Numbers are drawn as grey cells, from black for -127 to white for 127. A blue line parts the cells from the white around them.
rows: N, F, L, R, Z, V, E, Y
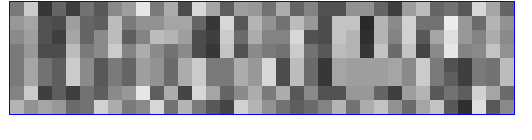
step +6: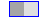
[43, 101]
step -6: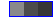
[4, -57, -78]
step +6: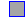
[43]
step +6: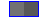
[-7, -33]
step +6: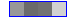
[30, -14, -7, 87]

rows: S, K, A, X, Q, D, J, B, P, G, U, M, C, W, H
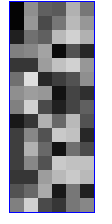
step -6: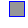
[17]
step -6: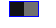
[-115, -21]
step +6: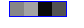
[13, 41, -111, -39]
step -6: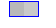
[51, 67]
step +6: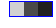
[87, -47, -89]
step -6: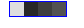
[88, -94, -71, -51]

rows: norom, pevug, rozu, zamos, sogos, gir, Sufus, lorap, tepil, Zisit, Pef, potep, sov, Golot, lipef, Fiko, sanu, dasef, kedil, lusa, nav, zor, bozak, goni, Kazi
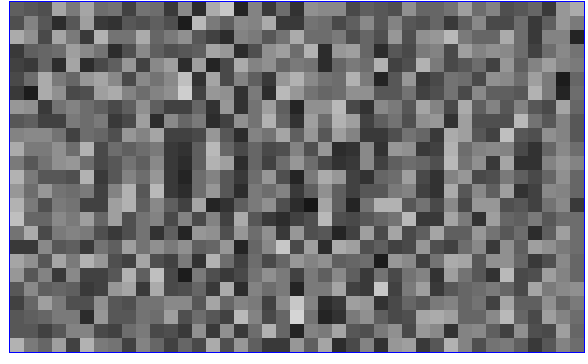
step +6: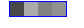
[-48, 49, 9, 22]
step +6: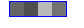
[-19, -42, 63, -6]
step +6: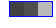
[-56, -42, 63]
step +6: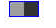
[37, -71]
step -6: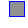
[10]
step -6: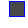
[-60]

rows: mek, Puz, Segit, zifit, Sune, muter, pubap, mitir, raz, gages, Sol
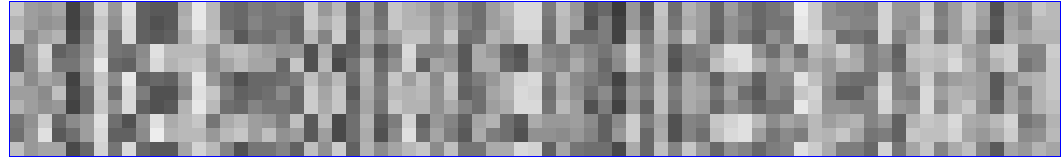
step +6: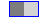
[4, 89]
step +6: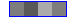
[4, -32, 49, 4]
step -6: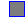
[-8]
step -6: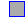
[37]

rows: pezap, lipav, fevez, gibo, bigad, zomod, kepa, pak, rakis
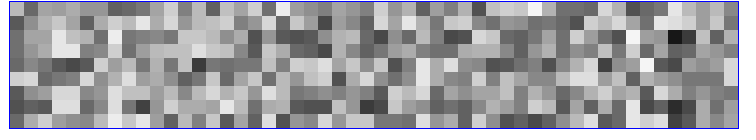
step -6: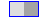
[88, 30]
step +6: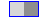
[93, 21]
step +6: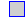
[85]

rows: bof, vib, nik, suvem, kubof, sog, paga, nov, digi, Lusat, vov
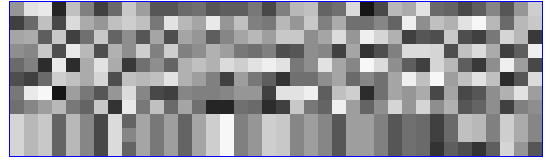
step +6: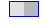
[104, 62]
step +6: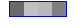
[-15, 70, 62, 6]
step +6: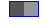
[-35, 28]
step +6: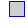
[84]
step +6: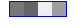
[-1, -21, 117, 36]
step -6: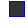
[-82]

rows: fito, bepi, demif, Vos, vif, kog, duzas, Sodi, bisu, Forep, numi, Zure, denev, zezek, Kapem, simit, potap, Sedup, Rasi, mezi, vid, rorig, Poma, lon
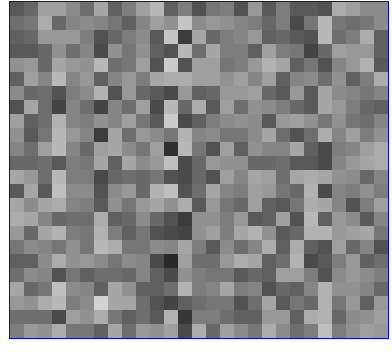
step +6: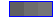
[-25, -11, -3]
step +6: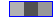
[56, -39, 30]
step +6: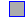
[50]
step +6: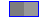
[4, 30]
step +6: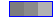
[4, 17, 56]

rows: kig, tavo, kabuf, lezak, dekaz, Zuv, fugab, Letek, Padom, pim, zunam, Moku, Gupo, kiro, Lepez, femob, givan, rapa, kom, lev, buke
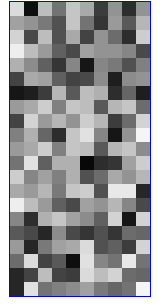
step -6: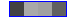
[-66, 35, 27, -37]
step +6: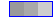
[32, 47, 83]
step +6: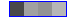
[-48, 39, 25, 60]

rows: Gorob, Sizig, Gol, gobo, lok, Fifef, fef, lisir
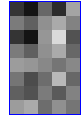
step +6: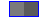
[2, -31]
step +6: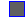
[-25]
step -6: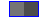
[-16, -57]

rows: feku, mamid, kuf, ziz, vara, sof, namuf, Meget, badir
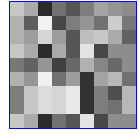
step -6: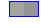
[29, 15]
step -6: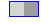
[79, 23]
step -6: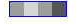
[23, 79, 23, -47]
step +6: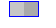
[76, 48]
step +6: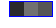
[-78, -8, -35]
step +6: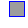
[35]
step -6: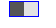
[-47, 93]

